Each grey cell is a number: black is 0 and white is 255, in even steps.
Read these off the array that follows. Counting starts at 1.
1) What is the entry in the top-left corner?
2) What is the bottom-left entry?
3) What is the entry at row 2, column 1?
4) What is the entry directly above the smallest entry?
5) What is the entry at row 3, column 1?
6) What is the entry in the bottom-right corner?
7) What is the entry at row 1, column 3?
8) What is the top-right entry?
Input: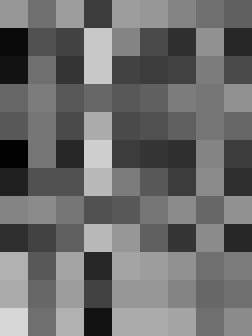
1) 151
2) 215
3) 10
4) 88
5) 18
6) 139
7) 157
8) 96
